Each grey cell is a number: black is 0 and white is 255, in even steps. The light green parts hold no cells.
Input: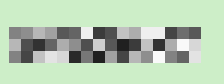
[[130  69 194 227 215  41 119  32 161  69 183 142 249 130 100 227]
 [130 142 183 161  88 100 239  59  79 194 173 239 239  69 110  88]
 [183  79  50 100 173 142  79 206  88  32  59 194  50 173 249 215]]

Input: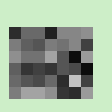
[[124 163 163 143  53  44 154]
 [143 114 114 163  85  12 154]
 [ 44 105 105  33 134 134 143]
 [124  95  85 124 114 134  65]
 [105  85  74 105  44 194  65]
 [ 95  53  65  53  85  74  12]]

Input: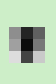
[[221  67 201]
 [160  12 119]
 [142  36  96]]

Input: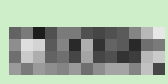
[[142 222 211  90 132  41 174  51  99  90  41 111 122]
 [111 202 174  99 111  70 164  70  80  51  61 184 202]
 [154 122 154 142 132 154 111 142 164 164 132 193  70]
 [ 99 122  29  80 122 122  80  70  80  90 132 184 231]]

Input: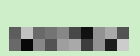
[[105   8 135  83 158 169  61 146  29 204]
 [ 93 193 105 116 135  72  17 146 169  83]]

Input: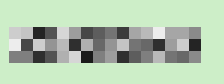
[[237  71 205 148 185  47 176 104 148 196 116 104  47 157 205  36]
 [127 127  47  83 176 214  26 127 157  47  93 127 185 116 104 138]
 [205 196  36  83 214 157  71  93 116  59 166 185 237 166 166 138]]

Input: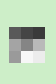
[[154 247 236]
 [164 133 185]
 [ 89  69  58]]

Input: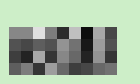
[[135 135 224 125  44 192  13 168  71]
 [ 62  35 168  53 135 104  35 147  53]
 [ 82  71  94  82 147 114  24 157  82]
 [ 94 125  53 157 104  62  71 104 114]]

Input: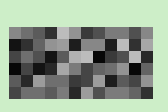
[[ 91  40 156 111 111  58  69 156  29  91  69 147]
 [ 69 111 111  91 123  40 156  80 123 123 100  49]
 [ 19  49 100 147 156  29 135 135  29 188  49 167]
 [135 111  91  49 188 147  58  80 123 123  80 135]
 [ 69 111  80  19  91 177 188   7  58  80 188  40]
 [  7  69  19  40 167 123  69 100 111 147   7 100]]
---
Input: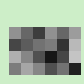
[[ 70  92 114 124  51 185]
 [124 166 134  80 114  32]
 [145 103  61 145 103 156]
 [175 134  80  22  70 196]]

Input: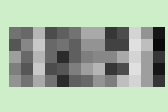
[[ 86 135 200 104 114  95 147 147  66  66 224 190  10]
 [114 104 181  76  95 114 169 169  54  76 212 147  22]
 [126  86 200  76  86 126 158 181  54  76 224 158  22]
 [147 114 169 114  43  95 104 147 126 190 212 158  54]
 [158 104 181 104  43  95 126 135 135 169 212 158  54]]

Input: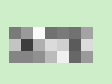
[[122 154 250 113 122 113 163]
 [133 133 144 187 240 103 154]
 [196  61 175 219 208  91 219]]

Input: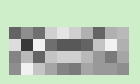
[[100 142 111 208 229 208 176 100 176 185]
 [132 185 100 196 208 208 185 153 122 165]
 [142 241 196 165 132 122 165 153 153 142]
 [220  56 241 111  88  88 100 196 241 176]]

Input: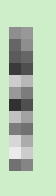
[[ 49  79]
 [ 58  79]
 [ 91 102]
 [102 142]
 [113 133]
 [124 113]
 [142 152]
 [152 124]
 [193 162]
 [204 183]
 [215 171]
 [235 204]]

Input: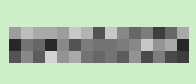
[[ 39 115 103  39 136  83 124 115 115 124 136 200 147 169  39]
 [ 83 136  92 210 147 169 115 103 115  92 147  74 124  74  62]
 [157 189 169 169 157 200 179  83 200 136 103 124  62 103 169]]

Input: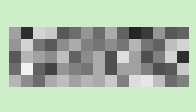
[[ 88 181 161 140 190  98 140 171  79 221 161  79 128 211  46]
 [108 242  98  67 149 128 117 171  79 161 161 128  79  88 201]
 [149 211 117  88 140 171 128 117 140 117 181 117  98 190 211]
 [161  46 211 201  88 108 149 108 171  98  37  58 149  88  98]
 [181 140 108 171 190 161 181 171 201 128 221 231 190 108 128]]

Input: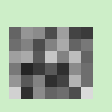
[[100 149 139  77 159  67  58]
 [110 130  77 130 170 100 120]
 [120  37  58  89  47 139 110]
 [149  89 130  47  67 180 110]
 [159 170  89 198 130 189 100]
 [209  47 139 100 110  77 218]]
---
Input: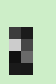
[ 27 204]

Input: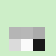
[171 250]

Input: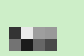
[153 102]

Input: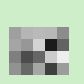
[140  27 102 104]

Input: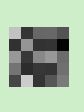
[ 83  52 136  44  70]

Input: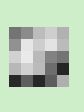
[177 227 185 209  41]

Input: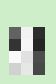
[ 45 245 250]
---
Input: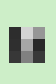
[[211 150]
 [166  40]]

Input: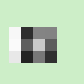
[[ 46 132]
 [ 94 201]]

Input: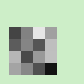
[[130 230]
 [133  85]]

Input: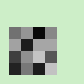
[[149   9]
 [ 29 166]]

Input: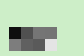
[[ 80 117]
 [ 96  90]]

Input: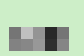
[[192 148]
 [135 152]]

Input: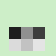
[[144  61]
 [194 228]]
